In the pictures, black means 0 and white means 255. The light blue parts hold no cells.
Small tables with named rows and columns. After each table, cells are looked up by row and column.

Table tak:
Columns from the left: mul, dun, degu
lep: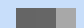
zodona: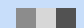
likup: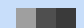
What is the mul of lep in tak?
101
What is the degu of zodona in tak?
82
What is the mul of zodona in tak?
140
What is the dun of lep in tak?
102
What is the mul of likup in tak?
159
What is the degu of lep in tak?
168
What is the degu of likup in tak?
58
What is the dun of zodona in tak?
215
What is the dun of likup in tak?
79

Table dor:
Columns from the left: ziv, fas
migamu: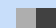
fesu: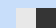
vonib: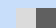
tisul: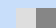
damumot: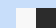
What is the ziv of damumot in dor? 248
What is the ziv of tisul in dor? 222
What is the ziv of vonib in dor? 219
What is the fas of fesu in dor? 53
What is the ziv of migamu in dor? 174
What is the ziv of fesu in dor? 232
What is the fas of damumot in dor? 44
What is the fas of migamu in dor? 65
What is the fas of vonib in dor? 96
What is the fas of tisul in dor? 134
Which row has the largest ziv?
damumot

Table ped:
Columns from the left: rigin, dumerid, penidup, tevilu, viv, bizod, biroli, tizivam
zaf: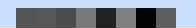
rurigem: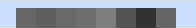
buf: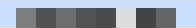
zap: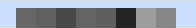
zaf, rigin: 85
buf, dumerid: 81
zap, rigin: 103
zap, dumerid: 96
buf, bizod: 221
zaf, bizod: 127
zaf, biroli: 4
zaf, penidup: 76
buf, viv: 75
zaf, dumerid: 87
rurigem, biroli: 50
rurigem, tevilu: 111
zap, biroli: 157
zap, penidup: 72
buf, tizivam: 101
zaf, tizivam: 94
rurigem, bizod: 84
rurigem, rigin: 103
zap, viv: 95

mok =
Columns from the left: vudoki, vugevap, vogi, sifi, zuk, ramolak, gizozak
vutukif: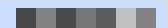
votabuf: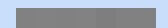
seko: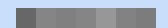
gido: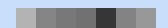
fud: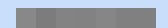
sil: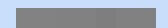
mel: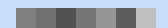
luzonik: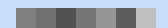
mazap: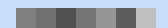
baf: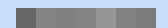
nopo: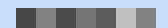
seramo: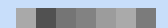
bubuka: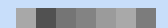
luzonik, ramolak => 92
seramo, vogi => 117
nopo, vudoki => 71
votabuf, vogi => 129
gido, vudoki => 179
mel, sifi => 117
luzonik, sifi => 118
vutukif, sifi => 118
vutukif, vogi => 74
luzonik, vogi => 82
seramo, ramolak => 170
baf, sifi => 133
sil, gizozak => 129
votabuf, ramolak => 129
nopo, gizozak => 131
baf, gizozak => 123
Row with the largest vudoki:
gido

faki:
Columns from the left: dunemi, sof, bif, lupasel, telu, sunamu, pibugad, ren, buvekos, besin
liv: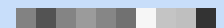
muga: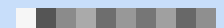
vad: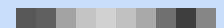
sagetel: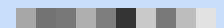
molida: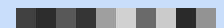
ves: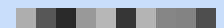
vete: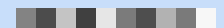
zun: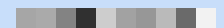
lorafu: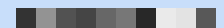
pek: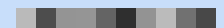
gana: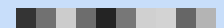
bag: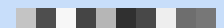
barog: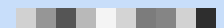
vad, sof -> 96
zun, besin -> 242
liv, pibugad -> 246
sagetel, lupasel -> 175
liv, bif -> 132
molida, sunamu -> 209
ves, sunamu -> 54
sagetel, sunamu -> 52
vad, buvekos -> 62
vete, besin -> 247
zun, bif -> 131
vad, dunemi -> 88
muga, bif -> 139
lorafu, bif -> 82
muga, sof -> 85
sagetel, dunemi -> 167

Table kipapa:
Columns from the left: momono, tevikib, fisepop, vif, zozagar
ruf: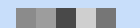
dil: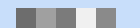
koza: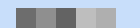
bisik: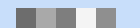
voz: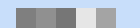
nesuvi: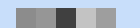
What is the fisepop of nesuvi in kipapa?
64
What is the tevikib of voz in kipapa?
144
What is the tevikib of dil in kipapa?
160
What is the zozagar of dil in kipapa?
138
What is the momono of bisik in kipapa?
109
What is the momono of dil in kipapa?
109
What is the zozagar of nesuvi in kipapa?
158
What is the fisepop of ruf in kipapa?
73
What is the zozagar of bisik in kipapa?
143
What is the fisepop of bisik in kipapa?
126
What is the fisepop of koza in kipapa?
99
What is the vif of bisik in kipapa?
244
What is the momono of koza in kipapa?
109

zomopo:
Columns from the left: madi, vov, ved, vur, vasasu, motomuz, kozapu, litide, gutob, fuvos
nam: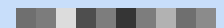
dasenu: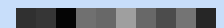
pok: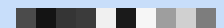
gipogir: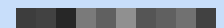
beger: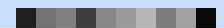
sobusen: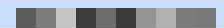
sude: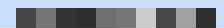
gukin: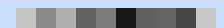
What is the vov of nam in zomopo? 124
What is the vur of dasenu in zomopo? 112
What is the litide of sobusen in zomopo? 176
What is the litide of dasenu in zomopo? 76
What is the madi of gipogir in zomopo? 61
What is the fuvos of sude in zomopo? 47
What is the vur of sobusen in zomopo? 60
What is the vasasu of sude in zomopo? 111
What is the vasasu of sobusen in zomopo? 109
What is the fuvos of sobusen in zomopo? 120
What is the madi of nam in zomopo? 111

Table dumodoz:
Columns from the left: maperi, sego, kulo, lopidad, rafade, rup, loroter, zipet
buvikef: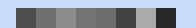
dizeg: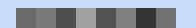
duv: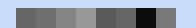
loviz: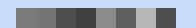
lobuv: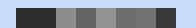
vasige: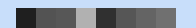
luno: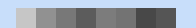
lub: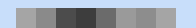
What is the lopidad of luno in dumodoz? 92
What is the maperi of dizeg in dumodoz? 106
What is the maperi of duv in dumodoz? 102
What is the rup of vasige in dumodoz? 86
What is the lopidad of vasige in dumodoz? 177
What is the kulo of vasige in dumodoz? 87
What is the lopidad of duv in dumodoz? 152
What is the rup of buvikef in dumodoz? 66
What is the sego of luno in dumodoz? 145
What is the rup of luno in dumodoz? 115

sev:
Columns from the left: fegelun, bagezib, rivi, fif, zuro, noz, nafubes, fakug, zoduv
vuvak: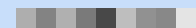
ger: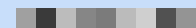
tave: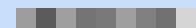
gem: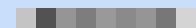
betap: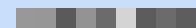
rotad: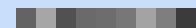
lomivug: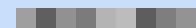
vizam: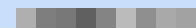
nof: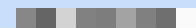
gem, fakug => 119
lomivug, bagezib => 95
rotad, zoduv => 59
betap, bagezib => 151
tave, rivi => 159
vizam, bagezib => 126
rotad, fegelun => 99
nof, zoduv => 250
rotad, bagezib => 166

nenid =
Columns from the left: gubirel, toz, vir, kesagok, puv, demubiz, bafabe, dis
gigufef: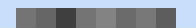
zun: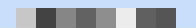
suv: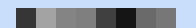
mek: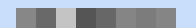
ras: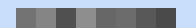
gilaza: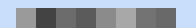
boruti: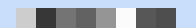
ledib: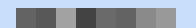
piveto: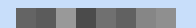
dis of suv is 119
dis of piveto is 143
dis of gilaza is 105
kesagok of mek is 85
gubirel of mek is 135
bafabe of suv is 106
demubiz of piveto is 97
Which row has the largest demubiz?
boruti

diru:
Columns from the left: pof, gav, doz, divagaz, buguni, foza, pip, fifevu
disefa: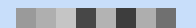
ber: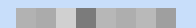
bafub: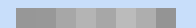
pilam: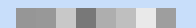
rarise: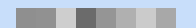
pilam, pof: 150
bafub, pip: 174
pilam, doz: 200
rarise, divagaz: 107
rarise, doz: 206
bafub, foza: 187
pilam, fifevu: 158
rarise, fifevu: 168
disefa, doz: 197
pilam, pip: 233
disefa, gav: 175
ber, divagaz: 123
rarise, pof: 143
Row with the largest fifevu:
rarise

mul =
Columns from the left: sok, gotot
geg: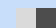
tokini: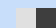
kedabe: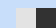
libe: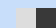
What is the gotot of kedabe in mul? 50
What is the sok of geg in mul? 218
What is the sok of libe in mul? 221
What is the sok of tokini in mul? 224
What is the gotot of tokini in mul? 62
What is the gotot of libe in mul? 57
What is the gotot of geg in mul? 77
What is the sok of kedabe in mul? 227
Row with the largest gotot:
geg

